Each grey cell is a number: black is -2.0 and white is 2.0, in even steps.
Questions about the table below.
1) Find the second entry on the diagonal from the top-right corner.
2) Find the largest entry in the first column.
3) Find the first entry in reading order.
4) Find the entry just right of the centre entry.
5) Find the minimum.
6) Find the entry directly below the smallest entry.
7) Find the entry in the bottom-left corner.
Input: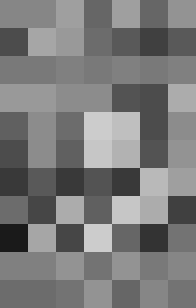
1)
-1.0
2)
0.4
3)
0.1
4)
0.8
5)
-1.6
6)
0.0
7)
-0.3

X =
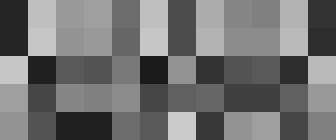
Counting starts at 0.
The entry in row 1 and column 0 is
-1.4
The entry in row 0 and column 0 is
-1.4
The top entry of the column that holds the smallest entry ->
1.0
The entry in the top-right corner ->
-1.2
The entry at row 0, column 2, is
0.4
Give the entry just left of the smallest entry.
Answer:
-0.1
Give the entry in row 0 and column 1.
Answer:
1.0
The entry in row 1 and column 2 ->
0.3
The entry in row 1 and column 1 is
1.1
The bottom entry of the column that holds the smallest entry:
-0.6
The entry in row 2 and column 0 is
1.1
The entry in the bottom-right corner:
0.0
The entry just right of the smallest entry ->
0.3
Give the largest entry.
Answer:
1.2

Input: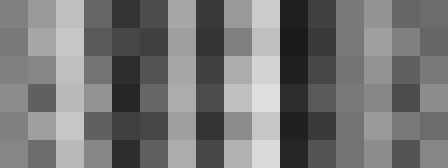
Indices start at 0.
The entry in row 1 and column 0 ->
-0.1
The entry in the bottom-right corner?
0.1
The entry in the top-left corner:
0.0
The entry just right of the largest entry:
-1.3
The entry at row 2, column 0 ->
0.0
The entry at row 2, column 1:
0.1
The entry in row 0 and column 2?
1.0
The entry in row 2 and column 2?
1.0
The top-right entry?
-0.3
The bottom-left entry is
0.1
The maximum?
1.5
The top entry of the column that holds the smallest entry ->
-1.5
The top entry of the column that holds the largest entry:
1.2
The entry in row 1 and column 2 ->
1.1
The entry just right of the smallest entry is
-1.1
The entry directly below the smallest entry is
-1.5
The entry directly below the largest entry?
1.1
